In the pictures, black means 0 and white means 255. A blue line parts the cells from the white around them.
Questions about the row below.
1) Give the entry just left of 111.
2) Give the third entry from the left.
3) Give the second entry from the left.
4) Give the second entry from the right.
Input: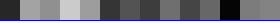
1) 61
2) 144
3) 163
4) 124

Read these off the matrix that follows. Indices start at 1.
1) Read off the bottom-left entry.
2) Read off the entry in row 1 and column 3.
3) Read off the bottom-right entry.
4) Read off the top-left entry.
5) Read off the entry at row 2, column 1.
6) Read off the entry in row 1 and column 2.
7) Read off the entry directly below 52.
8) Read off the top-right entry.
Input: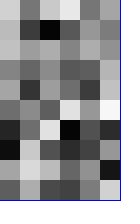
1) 94
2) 201
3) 209
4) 209
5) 187
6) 118
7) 139
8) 165

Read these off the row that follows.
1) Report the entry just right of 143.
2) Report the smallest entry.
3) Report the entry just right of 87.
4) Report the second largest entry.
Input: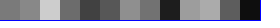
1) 114
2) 14
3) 143
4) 171

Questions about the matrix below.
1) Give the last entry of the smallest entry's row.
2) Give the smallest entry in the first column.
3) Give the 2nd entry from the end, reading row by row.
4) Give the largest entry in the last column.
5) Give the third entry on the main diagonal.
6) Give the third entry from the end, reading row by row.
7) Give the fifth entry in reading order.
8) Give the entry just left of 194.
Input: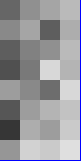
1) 202
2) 54
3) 202
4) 223
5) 144
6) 210
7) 137
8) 180

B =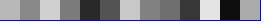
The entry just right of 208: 123
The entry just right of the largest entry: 14
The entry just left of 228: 55

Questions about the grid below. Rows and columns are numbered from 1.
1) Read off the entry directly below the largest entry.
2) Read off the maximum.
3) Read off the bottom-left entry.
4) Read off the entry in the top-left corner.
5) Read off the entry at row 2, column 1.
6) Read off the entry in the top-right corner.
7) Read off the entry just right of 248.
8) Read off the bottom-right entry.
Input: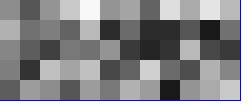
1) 185
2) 248
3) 93
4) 140
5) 177
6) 185
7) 148
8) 200

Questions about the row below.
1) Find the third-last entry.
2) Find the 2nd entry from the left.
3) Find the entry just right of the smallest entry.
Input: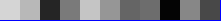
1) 4
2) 184
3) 135

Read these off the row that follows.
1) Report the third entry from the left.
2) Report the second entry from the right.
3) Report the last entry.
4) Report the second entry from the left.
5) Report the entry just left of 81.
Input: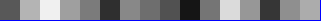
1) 240
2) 143
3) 172
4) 180
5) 110

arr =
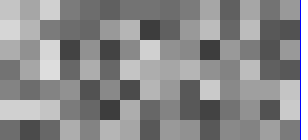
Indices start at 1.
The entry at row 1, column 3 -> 208
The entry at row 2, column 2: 181
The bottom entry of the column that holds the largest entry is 103
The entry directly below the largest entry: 131
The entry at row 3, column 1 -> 173
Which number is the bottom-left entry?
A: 109
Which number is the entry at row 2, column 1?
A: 214
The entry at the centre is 173
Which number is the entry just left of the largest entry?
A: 166
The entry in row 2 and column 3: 123
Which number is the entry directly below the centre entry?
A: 181
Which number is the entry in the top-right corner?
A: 153
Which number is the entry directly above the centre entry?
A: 208
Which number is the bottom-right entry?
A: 123
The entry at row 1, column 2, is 166
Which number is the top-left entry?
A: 196
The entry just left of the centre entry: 196

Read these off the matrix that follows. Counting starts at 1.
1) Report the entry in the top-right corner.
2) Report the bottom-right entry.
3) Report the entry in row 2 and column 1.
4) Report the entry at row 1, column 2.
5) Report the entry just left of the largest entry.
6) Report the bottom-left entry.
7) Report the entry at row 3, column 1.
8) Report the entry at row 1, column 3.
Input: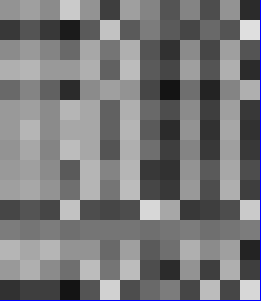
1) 43
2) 215
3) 56
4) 159
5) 84
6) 49
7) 139
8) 139

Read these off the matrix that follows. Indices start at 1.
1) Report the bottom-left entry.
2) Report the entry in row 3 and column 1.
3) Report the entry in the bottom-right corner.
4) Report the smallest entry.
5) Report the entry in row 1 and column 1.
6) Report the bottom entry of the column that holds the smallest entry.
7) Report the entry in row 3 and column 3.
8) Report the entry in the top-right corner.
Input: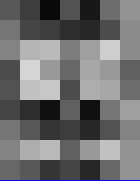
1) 103
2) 131
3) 147
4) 9
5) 88
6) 53
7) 186
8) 147

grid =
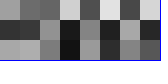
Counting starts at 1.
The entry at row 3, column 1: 168
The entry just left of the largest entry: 79
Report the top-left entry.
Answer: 160
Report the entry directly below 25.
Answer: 18
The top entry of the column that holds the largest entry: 226
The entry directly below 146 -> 124
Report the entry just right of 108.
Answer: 101

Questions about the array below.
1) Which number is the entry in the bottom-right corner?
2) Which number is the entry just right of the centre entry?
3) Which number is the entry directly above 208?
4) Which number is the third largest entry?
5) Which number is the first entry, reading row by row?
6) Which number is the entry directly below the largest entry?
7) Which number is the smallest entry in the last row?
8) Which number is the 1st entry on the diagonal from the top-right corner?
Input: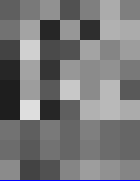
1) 133
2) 139
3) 163
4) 200
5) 95
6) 95
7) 67
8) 127

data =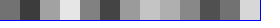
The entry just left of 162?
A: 60
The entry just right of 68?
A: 155
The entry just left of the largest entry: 162
